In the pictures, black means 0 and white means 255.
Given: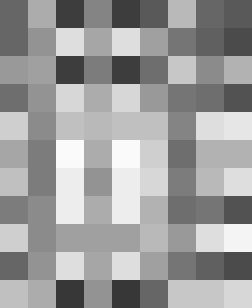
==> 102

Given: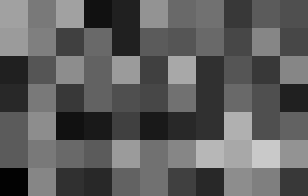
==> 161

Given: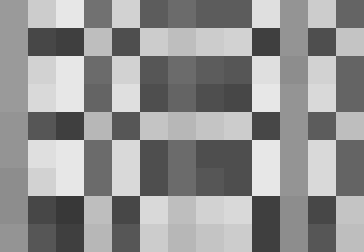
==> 154

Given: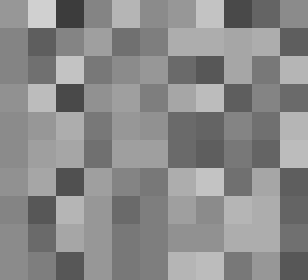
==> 151

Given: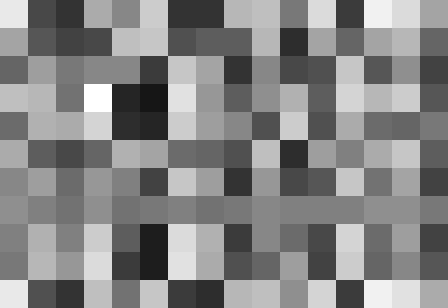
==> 233
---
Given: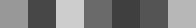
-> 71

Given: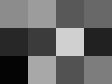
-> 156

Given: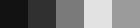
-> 48

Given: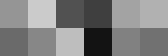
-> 203

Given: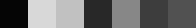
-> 216

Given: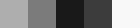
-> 123

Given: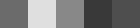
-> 223

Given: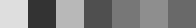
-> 51
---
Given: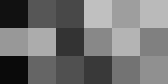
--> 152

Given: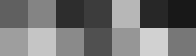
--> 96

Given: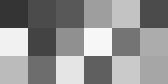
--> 241

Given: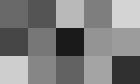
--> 70

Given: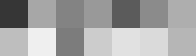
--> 54

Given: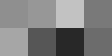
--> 143

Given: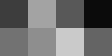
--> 61

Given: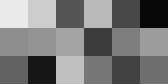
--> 141

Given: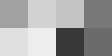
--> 161

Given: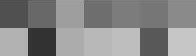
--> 81
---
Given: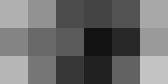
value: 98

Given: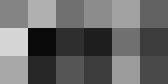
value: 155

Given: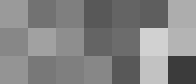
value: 194

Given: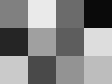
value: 147

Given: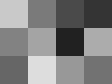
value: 152

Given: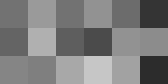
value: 162

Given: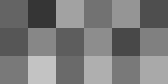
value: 121
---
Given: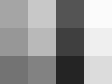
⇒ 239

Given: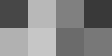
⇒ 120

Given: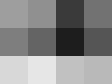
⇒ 85

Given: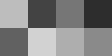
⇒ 138

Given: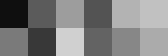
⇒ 171

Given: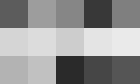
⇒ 234

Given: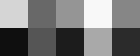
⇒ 43

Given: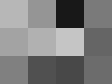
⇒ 101
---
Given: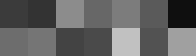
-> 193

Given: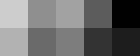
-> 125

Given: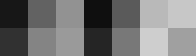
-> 120

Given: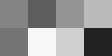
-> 247

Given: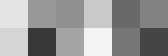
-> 243

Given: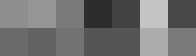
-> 85

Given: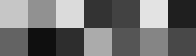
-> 85

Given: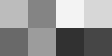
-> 156

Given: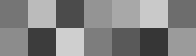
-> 89

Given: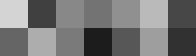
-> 87
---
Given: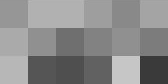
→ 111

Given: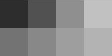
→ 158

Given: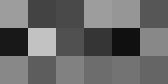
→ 80

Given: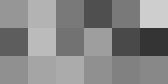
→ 114

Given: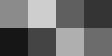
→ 175

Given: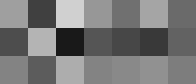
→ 25
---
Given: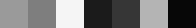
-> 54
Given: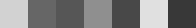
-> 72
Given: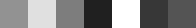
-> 255
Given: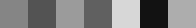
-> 215
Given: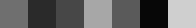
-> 90
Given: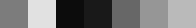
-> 103
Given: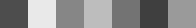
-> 115
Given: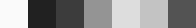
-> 221
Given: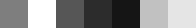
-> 21
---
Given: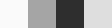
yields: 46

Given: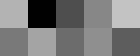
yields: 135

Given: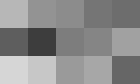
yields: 117

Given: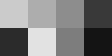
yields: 141

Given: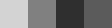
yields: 47

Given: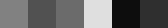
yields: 13

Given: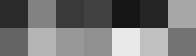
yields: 36

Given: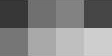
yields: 130

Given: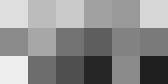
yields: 153
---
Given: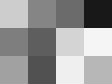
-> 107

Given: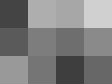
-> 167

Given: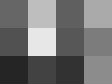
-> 95

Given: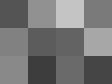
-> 196

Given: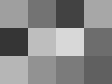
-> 66

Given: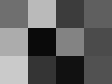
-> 60
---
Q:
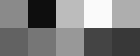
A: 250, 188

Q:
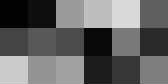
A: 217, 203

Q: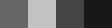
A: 195, 102

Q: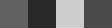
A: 205, 97

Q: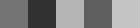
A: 196, 180

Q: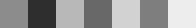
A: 237, 210

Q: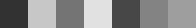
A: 225, 199
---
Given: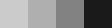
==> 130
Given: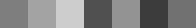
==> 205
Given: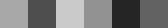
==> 202
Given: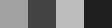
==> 189
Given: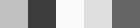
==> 250
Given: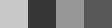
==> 151
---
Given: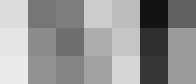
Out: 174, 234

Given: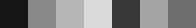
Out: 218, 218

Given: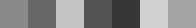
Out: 82, 208

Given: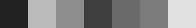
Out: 62, 224

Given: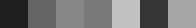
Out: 121, 194

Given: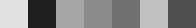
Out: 139, 225

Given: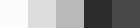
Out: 185, 251

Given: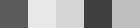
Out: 213, 232
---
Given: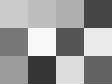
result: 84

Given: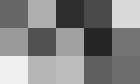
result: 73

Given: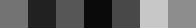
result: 72

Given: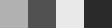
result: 177

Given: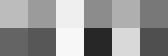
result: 87

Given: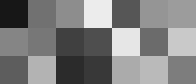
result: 56

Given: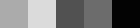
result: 108
